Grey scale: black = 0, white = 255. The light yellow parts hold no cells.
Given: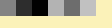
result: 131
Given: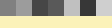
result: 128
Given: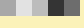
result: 168
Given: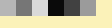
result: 182
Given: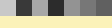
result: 200
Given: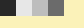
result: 40
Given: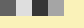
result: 98
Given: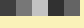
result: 63
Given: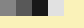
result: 132
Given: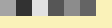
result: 164
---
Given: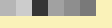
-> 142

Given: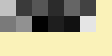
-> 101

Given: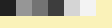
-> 213

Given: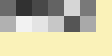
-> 214

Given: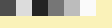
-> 188

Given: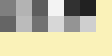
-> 49

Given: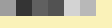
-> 211

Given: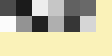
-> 97

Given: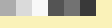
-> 114
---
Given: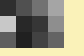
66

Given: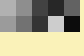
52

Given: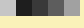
57

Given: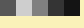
128

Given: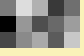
169

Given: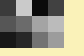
115
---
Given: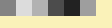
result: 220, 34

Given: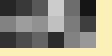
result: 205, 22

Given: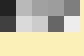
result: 238, 36

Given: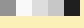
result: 248, 31

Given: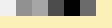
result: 239, 3

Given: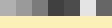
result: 227, 64

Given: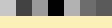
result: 200, 3

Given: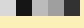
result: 215, 21

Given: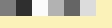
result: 250, 47
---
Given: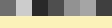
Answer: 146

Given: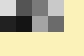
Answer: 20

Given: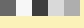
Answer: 61

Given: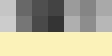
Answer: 175

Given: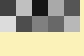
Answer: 128

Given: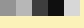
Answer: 61

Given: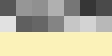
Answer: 198

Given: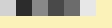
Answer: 73

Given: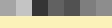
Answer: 81
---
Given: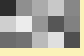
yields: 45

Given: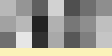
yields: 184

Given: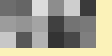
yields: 109

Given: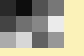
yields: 41

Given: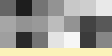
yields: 101

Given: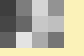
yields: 62

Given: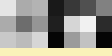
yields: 229

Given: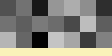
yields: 81

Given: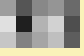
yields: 157
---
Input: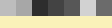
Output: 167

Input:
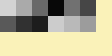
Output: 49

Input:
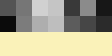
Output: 124

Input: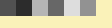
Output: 44

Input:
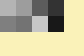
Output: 115

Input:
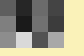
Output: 217
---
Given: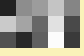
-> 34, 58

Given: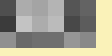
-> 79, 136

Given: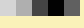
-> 213, 96

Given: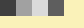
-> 63, 94

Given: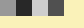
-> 152, 80

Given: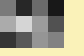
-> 122, 130

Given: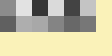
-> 140, 119
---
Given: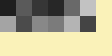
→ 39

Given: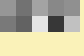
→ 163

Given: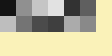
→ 226

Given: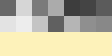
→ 60

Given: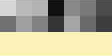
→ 137

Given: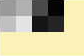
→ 176
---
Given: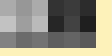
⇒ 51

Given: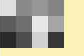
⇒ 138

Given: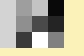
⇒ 158

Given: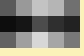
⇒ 195

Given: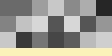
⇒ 138

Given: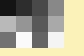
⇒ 45
